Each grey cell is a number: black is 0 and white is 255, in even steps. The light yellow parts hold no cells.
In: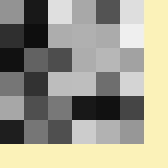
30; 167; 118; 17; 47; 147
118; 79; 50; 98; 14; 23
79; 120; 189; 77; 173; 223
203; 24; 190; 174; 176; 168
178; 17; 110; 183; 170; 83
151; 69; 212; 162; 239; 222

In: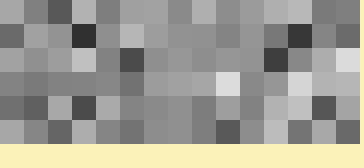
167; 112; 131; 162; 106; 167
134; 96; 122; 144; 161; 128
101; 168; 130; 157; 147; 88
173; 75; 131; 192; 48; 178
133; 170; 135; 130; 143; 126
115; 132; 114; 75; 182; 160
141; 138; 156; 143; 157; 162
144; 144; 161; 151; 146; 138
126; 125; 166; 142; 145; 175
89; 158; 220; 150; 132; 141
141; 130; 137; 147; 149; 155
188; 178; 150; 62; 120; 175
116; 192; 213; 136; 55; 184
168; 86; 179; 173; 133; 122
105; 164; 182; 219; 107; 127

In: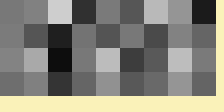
110; 131; 123; 120
128; 169; 85; 129
52; 13; 31; 206
101; 120; 115; 48
145; 188; 84; 122
88; 61; 120; 86
105; 89; 74; 185
149; 189; 130; 149
100; 122; 101; 27

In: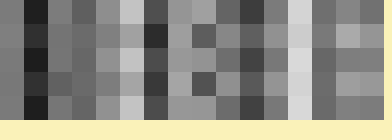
122; 120; 122; 127; 123
30; 49; 29; 48; 31
118; 97; 117; 116; 124
101; 106; 103; 107; 95
145; 125; 145; 128; 142
195; 165; 194; 161; 195
76; 57; 76; 44; 79
151; 165; 152; 158; 149
150; 82; 147; 93; 160
108; 144; 110; 135; 100
65; 89; 67; 95; 61
120; 148; 120; 145; 123
216; 211; 217; 204; 212
106; 108; 103; 121; 111
128; 158; 126; 170; 133
124; 152; 127; 149; 113

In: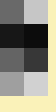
159; 100; 23; 105
209; 55; 12; 198

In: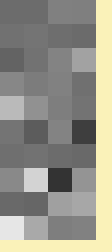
230; 105; 137; 111; 116; 186; 135; 99; 113; 108
169; 102; 211; 114; 92; 145; 124; 114; 116; 108
126; 160; 51; 108; 131; 126; 129; 131; 110; 128
129; 167; 148; 105; 62; 115; 112; 162; 107; 127

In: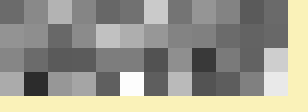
171; 134; 147; 107
44; 107; 142; 137
151; 90; 104; 179
165; 91; 139; 133
95; 125; 193; 103
253; 125; 174; 113
94; 82; 151; 202
186; 143; 131; 116
83; 57; 128; 149
93; 122; 107; 131
128; 98; 99; 90
233; 206; 104; 106
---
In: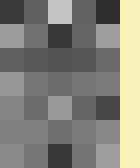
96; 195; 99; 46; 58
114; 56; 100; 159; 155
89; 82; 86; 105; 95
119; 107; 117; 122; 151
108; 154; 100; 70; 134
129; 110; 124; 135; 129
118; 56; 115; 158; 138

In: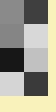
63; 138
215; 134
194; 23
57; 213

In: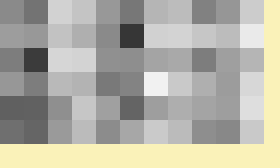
115; 210; 196; 152; 119; 181; 188; 129; 150; 204; 138
152; 194; 175; 138; 54; 209; 211; 198; 188; 234; 157
59; 214; 211; 144; 142; 164; 169; 125; 159; 181; 125
125; 185; 179; 121; 131; 241; 201; 175; 156; 215; 151
97; 143; 198; 160; 100; 158; 174; 164; 158; 222; 96
101; 154; 187; 140; 167; 202; 187; 142; 136; 201; 111

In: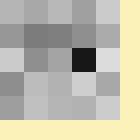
168; 184; 160; 203; 181
124; 127; 143; 171; 151
143; 164; 23; 220; 203
188; 178; 206; 168; 142
192; 181; 178; 204; 158

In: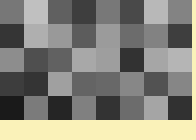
192; 96; 62; 120; 73; 184; 131; 119
175; 153; 92; 155; 108; 130; 62; 53
79; 97; 168; 158; 50; 166; 181; 141
52; 160; 100; 104; 135; 82; 134; 61
123; 37; 128; 51; 108; 165; 49; 26

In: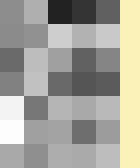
175; 34; 52; 96; 141
145; 206; 178; 201; 139
189; 160; 97; 133; 106
193; 105; 85; 91; 129
119; 181; 169; 185; 243
160; 163; 110; 156; 253
143; 173; 170; 189; 169

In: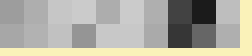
174; 198; 203; 173; 203; 175; 66; 27; 190; 157
178; 193; 149; 200; 200; 170; 54; 102; 175; 167

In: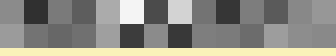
48; 122; 93; 171; 244; 75; 211; 115; 54; 125; 90; 136; 151; 139
115; 103; 112; 159; 60; 139; 56; 126; 123; 108; 157; 141; 137; 155
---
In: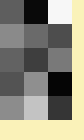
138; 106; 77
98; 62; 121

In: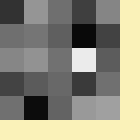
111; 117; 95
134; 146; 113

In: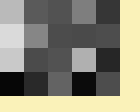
218; 134; 76
201; 75; 82

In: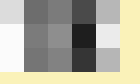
251; 123; 142
251; 117; 130

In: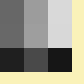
104; 158; 216
31; 73; 22

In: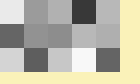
101; 146; 141
212; 94; 199
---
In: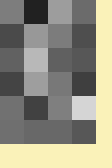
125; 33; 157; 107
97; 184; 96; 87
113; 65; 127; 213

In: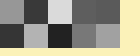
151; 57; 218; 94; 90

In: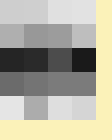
206; 207; 224; 226
37; 42; 76; 26
229; 172; 222; 213

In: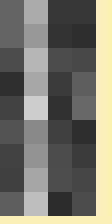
100; 170; 54; 54
76; 182; 75; 71
67; 204; 50; 104
66; 148; 76; 60
95; 190; 43; 76

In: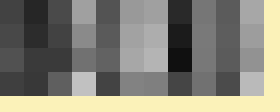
66; 38; 74; 160; 83; 153; 160; 41; 118; 91; 167
81; 58; 58; 113; 98; 167; 180; 16; 120; 91; 146

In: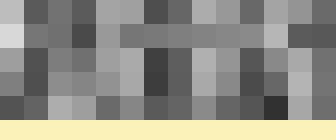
189; 90; 114; 91; 164; 160; 78; 102; 172; 152; 104; 164; 148; 106
158; 81; 125; 112; 159; 170; 64; 94; 176; 149; 86; 137; 169; 113
83; 99; 173; 158; 106; 134; 90; 100; 138; 101; 85; 49; 167; 110
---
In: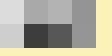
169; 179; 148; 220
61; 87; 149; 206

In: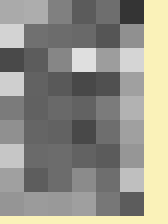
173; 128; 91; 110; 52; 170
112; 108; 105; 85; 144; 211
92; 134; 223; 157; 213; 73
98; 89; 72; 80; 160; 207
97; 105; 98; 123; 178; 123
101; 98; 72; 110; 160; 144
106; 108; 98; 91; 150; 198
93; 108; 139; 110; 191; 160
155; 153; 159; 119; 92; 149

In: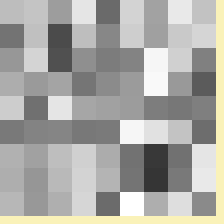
196; 157; 229; 106; 211; 162; 233; 194; 189
192; 75; 190; 135; 206; 160; 201; 213; 115
212; 80; 143; 124; 131; 246; 208; 128; 151
154; 164; 117; 139; 155; 249; 153; 91; 173
112; 229; 166; 161; 156; 125; 119; 127; 205
131; 133; 120; 122; 246; 225; 195; 109; 121
161; 190; 208; 172; 114; 56; 113; 229; 177
150; 185; 211; 180; 116; 53; 121; 233; 174
152; 175; 214; 107; 255; 174; 222; 138; 183

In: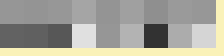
148; 151; 165; 148; 160; 143; 154; 151; 150
96; 87; 224; 150; 179; 50; 172; 213; 98

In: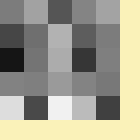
162; 85; 132; 163; 124
111; 178; 93; 124; 70
116; 172; 54; 127; 21
127; 154; 131; 120; 130
73; 241; 187; 64; 221

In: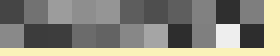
114; 156; 142; 149; 93; 78; 94; 129; 47; 126; 69
60; 61; 107; 99; 135; 165; 45; 127; 238; 45; 137

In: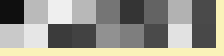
186; 239; 184; 117; 52; 99; 178; 74; 15
230; 59; 66; 145; 126; 74; 226; 72; 201

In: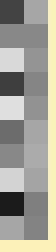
166; 67
135; 136
148; 217
133; 62
145; 223
166; 108
170; 136
164; 211
127; 27
130; 165
